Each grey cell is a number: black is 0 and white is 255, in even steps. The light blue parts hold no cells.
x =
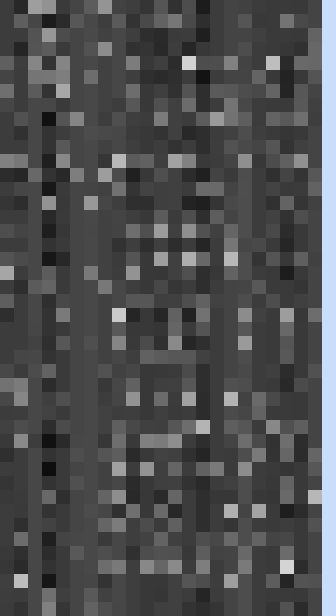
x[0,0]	60
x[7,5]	69
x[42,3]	112
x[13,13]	60
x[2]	[60, 60, 83, 151, 76, 69, 73, 65, 71, 62, 46, 42, 59, 60, 31, 60, 68, 68, 64, 58, 58, 57, 99]
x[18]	[83, 75, 71, 23, 40, 69, 72, 65, 59, 84, 56, 158, 64, 174, 103, 60, 183, 77, 52, 84, 56, 95, 65]
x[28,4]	79
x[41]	[63, 189, 71, 22, 58, 69, 70, 51, 71, 62, 56, 56, 64, 85, 77, 61, 158, 77, 60, 93, 37, 83, 81]
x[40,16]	68
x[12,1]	38
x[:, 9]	[62, 51, 62, 49, 124, 62, 109, 87, 62, 59, 62, 91, 32, 52, 47, 62, 110, 62, 84, 147, 62, 86, 37, 56, 57, 62, 70, 97, 146, 62, 72, 57, 42, 60, 43, 41, 111, 62, 62, 48, 62, 62, 62, 62]
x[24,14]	47
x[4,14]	77
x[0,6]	92
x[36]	[60, 58, 71, 51, 58, 69, 76, 70, 48, 111, 56, 105, 40, 60, 46, 60, 176, 68, 164, 58, 30, 44, 68]
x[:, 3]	[146, 28, 151, 92, 51, 118, 51, 71, 17, 51, 51, 31, 51, 24, 147, 41, 30, 51, 23, 92, 100, 47, 51, 51, 47, 51, 98, 44, 63, 66, 45, 17, 51, 14, 51, 104, 51, 66, 31, 44, 51, 22, 112, 128]
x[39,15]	67
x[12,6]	72
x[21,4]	72
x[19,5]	69
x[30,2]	71
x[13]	[60, 70, 71, 24, 58, 69, 68, 65, 113, 52, 67, 63, 64, 60, 106, 105, 68, 78, 60, 67, 58, 59, 98]
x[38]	[60, 108, 71, 31, 68, 71, 72, 58, 71, 62, 66, 99, 64, 60, 78, 72, 105, 77, 99, 68, 71, 57, 68]
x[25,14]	65
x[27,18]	60
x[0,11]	85
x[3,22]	103
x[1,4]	43
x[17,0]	60
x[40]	[55, 42, 71, 51, 58, 69, 72, 109, 121, 62, 136, 102, 138, 60, 126, 60, 68, 122, 60, 58, 212, 44, 68]
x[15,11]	91
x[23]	[60, 60, 70, 51, 58, 69, 72, 65, 88, 56, 56, 53, 101, 59, 84, 60, 68, 86, 60, 58, 104, 57, 68]
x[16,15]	64
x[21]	[94, 60, 71, 47, 72, 69, 72, 65, 71, 86, 86, 63, 64, 78, 97, 66, 68, 77, 60, 77, 58, 64, 68]

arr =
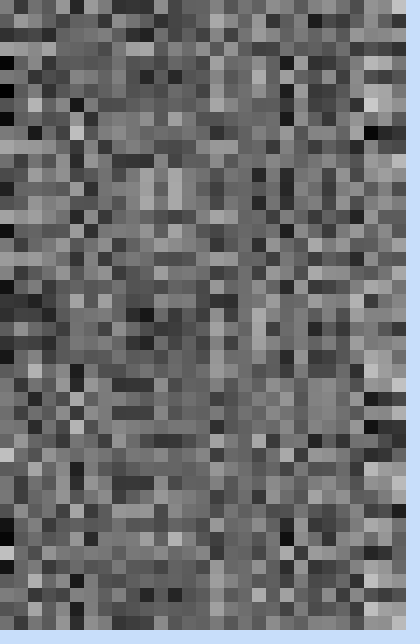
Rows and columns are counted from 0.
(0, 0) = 125
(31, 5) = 117
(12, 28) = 139
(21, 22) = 155
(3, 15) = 87
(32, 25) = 80
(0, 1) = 57
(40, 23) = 65
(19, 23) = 142
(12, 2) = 156
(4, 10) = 87
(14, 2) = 148
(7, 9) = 92
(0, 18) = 97
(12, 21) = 115
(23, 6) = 102
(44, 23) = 132
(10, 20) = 128
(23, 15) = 161
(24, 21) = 121
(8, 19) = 109
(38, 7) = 122
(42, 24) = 60
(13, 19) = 107
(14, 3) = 126
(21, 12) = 120
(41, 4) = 136
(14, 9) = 127
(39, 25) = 84
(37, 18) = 139
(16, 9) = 120
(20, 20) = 41
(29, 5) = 56
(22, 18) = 169
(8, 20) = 26
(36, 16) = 116
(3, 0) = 159
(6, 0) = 0
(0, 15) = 129

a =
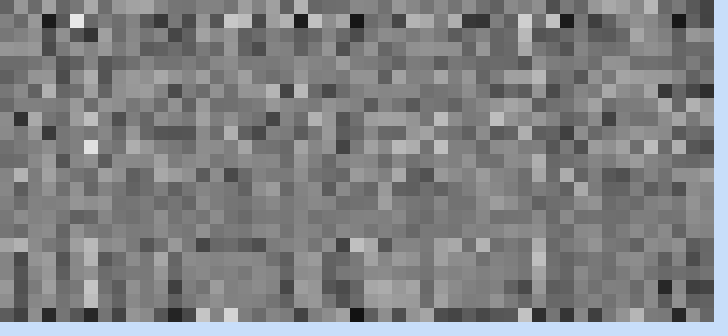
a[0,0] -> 99
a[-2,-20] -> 161
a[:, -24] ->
[113, 121, 140, 102, 115, 95, 134, 131, 162, 104, 137, 107, 128, 153, 159, 127, 129, 86, 134, 139, 172, 161, 142]
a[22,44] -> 147
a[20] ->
[152, 81, 123, 159, 110, 120, 196, 112, 93, 144, 123, 139, 64, 127, 115, 156, 128, 133, 140, 132, 71, 158, 150, 86, 75, 101, 167, 172, 152, 164, 105, 154, 139, 129, 124, 129, 98, 73, 153, 93, 97, 130, 113, 128, 127, 107, 138, 39, 137, 63, 68]
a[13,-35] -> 119
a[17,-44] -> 137
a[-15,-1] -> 153
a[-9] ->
[128, 109, 130, 127, 129, 149, 142, 148, 115, 117, 124, 107, 117, 102, 141, 125, 117, 115, 126, 136, 120, 129, 137, 133, 109, 113, 115, 159, 126, 118, 113, 135, 114, 114, 138, 157, 143, 124, 98, 110, 113, 139, 147, 107, 115, 107, 128, 133, 121, 147, 129]
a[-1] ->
[92, 66, 142, 41, 117, 86, 40, 116, 68, 149, 138, 86, 36, 72, 197, 131, 212, 125, 107, 133, 124, 67, 126, 141, 161, 18, 94, 142, 79, 147, 165, 78, 69, 92, 72, 86, 88, 194, 47, 117, 53, 135, 63, 120, 147, 182, 123, 121, 39, 144, 102]
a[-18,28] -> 162
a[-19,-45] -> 132
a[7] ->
[105, 128, 128, 126, 122, 153, 109, 148, 142, 119, 134, 108, 146, 98, 153, 111, 112, 118, 123, 151, 135, 129, 122, 146, 137, 130, 91, 131, 116, 89, 119, 116, 99, 123, 135, 148, 165, 156, 94, 112, 116, 138, 162, 110, 123, 124, 131, 172, 103, 177, 147]
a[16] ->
[117, 107, 136, 141, 101, 145, 124, 118, 132, 123, 124, 139, 124, 119, 144, 117, 124, 120, 135, 140, 115, 134, 131, 114, 136, 130, 117, 129, 121, 104, 121, 120, 116, 133, 128, 133, 144, 137, 142, 115, 107, 137, 139, 110, 124, 139, 121, 138, 100, 135, 131]
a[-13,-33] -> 116
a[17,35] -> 110
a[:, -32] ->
[160, 157, 127, 132, 121, 111, 181, 151, 70, 129, 114, 136, 122, 156, 136, 122, 140, 124, 113, 134, 132, 116, 133]
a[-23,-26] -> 136
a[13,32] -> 114
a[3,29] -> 144
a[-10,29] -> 95
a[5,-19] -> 127
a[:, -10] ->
[102, 118, 122, 133, 126, 87, 133, 138, 108, 142, 81, 118, 99, 170, 139, 112, 137, 131, 112, 137, 130, 121, 135]
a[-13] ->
[112, 122, 128, 141, 119, 128, 224, 125, 116, 174, 151, 127, 120, 108, 141, 140, 127, 165, 116, 114, 105, 163, 134, 147, 68, 122, 161, 137, 184, 173, 114, 191, 128, 128, 105, 139, 142, 125, 127, 86, 122, 81, 156, 144, 162, 110, 188, 107, 175, 87, 76]
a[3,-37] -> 122
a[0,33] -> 142
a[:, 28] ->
[151, 71, 135, 118, 99, 162, 136, 116, 161, 102, 184, 135, 169, 98, 126, 137, 121, 132, 154, 129, 152, 156, 79]
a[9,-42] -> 150
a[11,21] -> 149
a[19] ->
[132, 85, 135, 151, 94, 137, 144, 108, 117, 122, 121, 150, 105, 131, 137, 126, 130, 120, 138, 134, 102, 140, 143, 97, 120, 123, 137, 139, 129, 124, 116, 135, 130, 136, 128, 133, 128, 118, 163, 114, 102, 137, 121, 109, 123, 137, 115, 105, 111, 106, 115]
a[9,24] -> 93
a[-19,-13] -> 143
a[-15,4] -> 107
